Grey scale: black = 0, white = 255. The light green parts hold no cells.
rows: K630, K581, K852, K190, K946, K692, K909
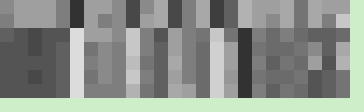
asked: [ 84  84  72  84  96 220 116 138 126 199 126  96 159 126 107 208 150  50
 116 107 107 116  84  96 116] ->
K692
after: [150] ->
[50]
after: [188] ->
[116]

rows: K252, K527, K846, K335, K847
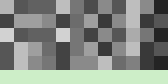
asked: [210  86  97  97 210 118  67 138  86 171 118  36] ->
K846
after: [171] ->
[118]
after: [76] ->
[138]
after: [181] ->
[86]
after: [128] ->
[57]

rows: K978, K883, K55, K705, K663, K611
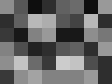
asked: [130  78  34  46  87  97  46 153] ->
K705
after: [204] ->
[195]
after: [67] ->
[184]
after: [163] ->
[130]
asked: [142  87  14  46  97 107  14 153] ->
K978
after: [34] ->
[46]

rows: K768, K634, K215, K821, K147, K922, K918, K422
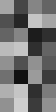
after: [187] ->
[197]
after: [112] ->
[17]
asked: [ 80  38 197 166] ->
K634
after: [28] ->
[47]
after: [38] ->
[197]
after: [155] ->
[59]

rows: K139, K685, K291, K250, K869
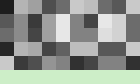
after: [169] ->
[69]
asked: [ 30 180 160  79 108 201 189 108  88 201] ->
K139
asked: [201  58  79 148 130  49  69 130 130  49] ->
K869
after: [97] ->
[189]
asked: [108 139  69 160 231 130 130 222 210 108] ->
K291

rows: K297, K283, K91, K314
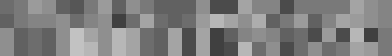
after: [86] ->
[121]
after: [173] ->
[97]

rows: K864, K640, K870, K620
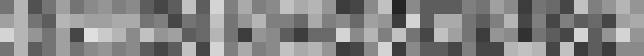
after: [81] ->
[116]
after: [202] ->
[181]
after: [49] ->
[116]
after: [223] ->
[202]

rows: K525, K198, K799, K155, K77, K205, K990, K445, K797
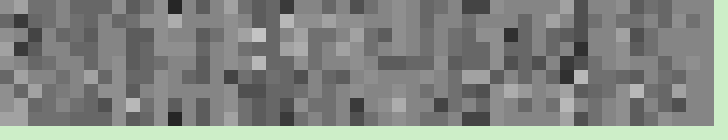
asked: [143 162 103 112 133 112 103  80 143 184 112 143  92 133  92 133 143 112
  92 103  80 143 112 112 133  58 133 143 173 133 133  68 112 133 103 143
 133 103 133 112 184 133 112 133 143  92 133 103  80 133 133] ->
K445
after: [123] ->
[133]
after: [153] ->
[133]

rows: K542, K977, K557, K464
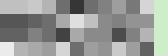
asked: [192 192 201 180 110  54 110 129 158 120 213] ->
K542
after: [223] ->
[192]
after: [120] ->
[213]
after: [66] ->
[169]

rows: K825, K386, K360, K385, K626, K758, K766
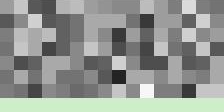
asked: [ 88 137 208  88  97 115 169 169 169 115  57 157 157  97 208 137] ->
K386
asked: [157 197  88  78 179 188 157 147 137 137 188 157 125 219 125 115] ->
K825
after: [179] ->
[188]
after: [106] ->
[115]
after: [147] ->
[137]

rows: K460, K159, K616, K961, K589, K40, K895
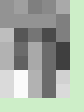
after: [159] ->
[127]
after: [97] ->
[169]
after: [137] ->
[169]

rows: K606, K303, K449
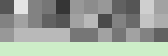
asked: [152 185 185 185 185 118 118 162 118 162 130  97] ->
K449
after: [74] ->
[130]
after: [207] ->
[162]
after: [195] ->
[173]
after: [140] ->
[152]
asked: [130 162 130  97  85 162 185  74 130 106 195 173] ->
K303
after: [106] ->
[195]

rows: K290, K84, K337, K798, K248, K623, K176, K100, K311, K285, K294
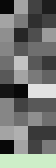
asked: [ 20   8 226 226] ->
K176
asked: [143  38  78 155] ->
K337
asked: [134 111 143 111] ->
K311
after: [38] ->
[78]

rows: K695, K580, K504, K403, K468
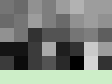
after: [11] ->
[59]
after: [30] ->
[50]
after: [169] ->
[30]
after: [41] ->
[0]
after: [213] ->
[50]
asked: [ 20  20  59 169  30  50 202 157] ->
K403

